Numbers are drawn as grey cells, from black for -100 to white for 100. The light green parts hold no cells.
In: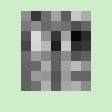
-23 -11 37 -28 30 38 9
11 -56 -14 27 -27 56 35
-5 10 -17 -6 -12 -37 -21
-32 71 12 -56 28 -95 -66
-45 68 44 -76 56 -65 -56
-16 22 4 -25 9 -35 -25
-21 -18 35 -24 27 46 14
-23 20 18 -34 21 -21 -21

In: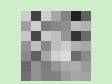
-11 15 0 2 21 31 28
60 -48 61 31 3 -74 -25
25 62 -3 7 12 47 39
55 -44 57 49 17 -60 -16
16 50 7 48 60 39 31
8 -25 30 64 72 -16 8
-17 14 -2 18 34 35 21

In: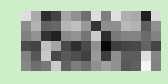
6 -14 -5 60 -22 -2 -14 12 25 14 -30 -25 92 2
74 33 -65 -47 30 14 -13 73 -1 75 37 33 -76 71
9 40 -23 -19 42 50 19 -59 12 12 45 40 -27 13
0 15 -60 -74 8 15 -8 59 -65 -6 3 3 -16 2
-40 -47 51 29 -42 -63 -42 14 -94 -51 -46 -43 -22 -46
1 -32 58 -44 -30 -39 -49 20 -53 12 -27 -27 74 5

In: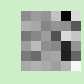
32 39 33 25 40 94
10 23 17 52 -94 71
37 31 5 17 12 -32
-6 6 23 -36 70 55
23 47 12 7 -71 16
-4 -16 26 30 -75 -20

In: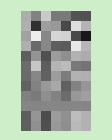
-25 13 -38 19 11 45 40
36 2 58 -5 -5 -35 -36
38 -62 24 20 -43 73 41
27 86 6 67 65 -43 -81
37 -17 7 -26 -29 82 43
-26 15 -37 22 12 40 35
-15 55 -27 41 47 -5 -9
-16 6 -24 22 -3 40 38
-23 2 20 32 -25 2 18
1 -4 12 2 -15 19 25
5 4 5 5 5 5 4
-26 17 -40 22 13 48 39

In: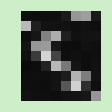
-86 -88 -88 -90 -87 -85 -82 18
-89 -90 -89 -88 -79 18 24 -80
45 -76 -86 -87 -86 -88 -87 -89
-90 -83 2 36 -75 -87 -85 -85
-84 18 21 -81 -90 -90 -87 -88
-87 -54 66 -47 -89 -87 -90 -88
-92 -90 -73 44 -6 -84 -90 -87
-90 -88 -88 -86 -78 40 -2 -84
-88 -89 -90 -85 -32 64 -63 -88

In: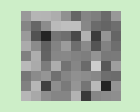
43 32 11 4 4 40 -55 5 9 11
20 42 41 36 13 -21 4 -1 -17 19
4 -20 10 46 50 50 6 -16 -21 -14
21 -36 -72 -8 -13 -43 39 -54 17 -21
34 9 -25 3 22 -14 8 -34 2 -14
0 36 -22 6 7 2 -1 16 -5 -4
45 33 -3 36 -10 5 -17 61 -31 24
-7 9 17 -12 4 13 10 6 -14 -15
1 43 -50 11 -4 17 -8 45 -72 16
